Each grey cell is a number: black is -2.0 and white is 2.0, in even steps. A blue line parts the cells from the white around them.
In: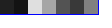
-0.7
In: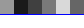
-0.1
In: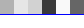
-1.1
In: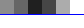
-0.9
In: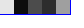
-0.8
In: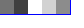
2.0
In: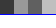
0.4
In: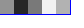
-0.1
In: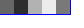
0.8
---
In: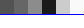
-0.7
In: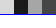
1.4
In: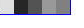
1.5
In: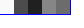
1.9
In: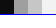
-1.8
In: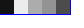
-1.7
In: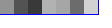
0.3
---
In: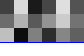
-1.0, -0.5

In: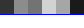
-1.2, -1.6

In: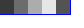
-1.1, -0.7

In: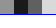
0.3, 1.4

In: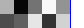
0.8, 1.3

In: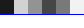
-1.6, 1.8
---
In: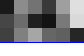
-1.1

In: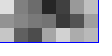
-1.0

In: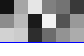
0.0

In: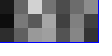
-0.8

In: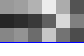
1.7

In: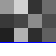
1.3
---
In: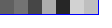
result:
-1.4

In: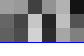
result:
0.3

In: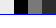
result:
-2.0

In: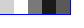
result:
-0.1

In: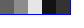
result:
1.6

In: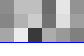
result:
-0.3

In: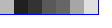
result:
-0.4

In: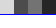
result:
-0.8

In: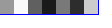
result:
-0.1
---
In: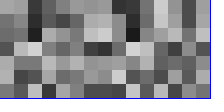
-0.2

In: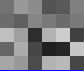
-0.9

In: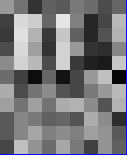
-0.5

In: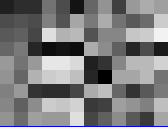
0.6

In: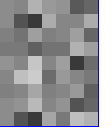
0.8

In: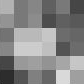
0.5
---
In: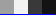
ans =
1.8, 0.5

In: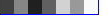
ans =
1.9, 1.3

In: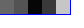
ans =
1.1, -0.4

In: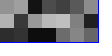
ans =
1.0, 0.9

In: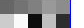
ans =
1.9, 1.2

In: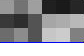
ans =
1.2, 1.1

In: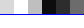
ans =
2.0, 1.4
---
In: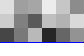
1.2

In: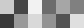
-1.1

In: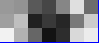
0.5

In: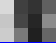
1.1

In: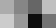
1.2

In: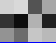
-1.2

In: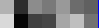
1.4

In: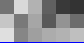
1.1

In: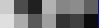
1.5

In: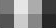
-0.7
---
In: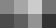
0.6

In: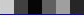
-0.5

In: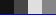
-0.9

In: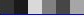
0.0

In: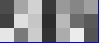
0.4

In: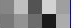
-0.7

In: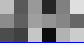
-1.4

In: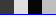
1.5
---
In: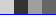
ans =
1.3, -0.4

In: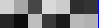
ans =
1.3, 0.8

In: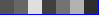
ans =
-0.7, -1.3

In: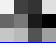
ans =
1.8, 0.5

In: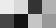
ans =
1.7, 0.4

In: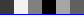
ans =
-1.1, -0.5

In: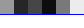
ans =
0.4, 1.7
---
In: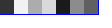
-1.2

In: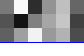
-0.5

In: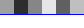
0.5

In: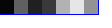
-1.9

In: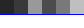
-1.4

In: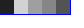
-1.5
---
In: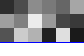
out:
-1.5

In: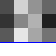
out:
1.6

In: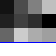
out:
1.2

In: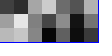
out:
-0.5

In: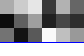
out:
1.9

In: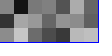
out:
-1.1
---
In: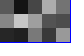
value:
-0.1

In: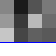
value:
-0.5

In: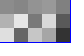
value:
1.1

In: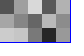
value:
-0.1

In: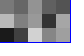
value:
1.3

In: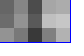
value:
-1.1

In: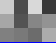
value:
-0.3

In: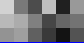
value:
-0.5
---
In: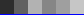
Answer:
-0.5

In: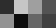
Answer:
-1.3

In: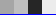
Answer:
0.6

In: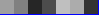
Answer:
-1.2

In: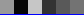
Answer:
-1.2

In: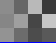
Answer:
-0.9
